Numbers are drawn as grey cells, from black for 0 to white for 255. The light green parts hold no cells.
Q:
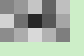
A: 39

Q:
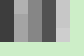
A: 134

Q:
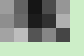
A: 28

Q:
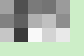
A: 176

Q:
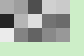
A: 222

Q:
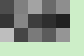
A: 61

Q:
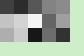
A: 244
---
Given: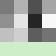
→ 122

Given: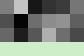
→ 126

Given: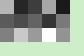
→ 181

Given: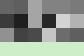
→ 101

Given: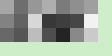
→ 166

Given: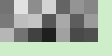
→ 115

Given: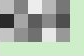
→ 190

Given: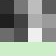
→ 50
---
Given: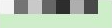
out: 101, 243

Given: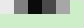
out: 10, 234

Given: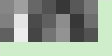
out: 96, 237

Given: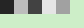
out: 66, 229

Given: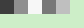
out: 247, 247

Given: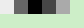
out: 1, 237
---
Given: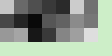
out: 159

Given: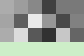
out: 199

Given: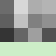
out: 159

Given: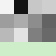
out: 127

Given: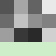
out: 41

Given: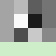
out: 201

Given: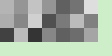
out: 109

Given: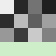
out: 202

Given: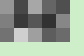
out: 93
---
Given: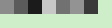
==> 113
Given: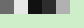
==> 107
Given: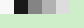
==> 178
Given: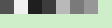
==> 122
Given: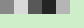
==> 136
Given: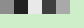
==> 141
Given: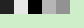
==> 146
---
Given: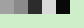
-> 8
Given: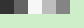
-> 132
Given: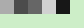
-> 23
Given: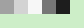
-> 29
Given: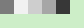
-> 55
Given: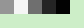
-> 2
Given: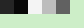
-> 97
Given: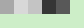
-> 88
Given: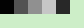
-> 40
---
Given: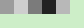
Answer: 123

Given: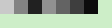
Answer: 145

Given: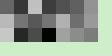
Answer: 117

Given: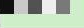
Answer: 82

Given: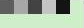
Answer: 67

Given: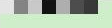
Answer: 19

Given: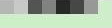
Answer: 130

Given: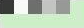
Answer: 110

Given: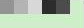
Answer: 216
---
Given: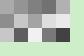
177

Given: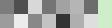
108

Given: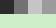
155

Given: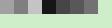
114

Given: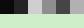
177

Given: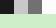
252

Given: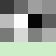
143

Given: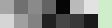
226

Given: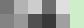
223

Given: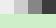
60
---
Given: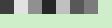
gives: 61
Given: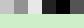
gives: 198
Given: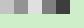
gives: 196
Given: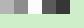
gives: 181
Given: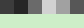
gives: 60
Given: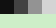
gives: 16
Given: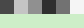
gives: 72
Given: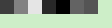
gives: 61
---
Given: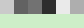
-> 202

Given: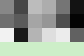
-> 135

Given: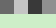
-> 105

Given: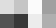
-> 222

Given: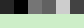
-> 38

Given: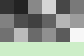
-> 51

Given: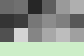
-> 106

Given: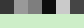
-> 54

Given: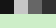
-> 20
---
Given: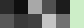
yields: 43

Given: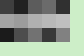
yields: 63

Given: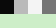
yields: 9

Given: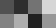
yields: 81

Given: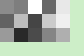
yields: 139

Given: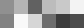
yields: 144

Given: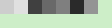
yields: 205

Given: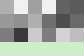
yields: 175

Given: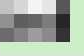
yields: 193
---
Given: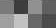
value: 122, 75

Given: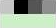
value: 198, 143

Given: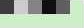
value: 60, 95

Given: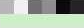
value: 183, 36

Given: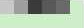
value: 200, 105

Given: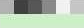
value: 178, 198

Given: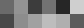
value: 106, 92
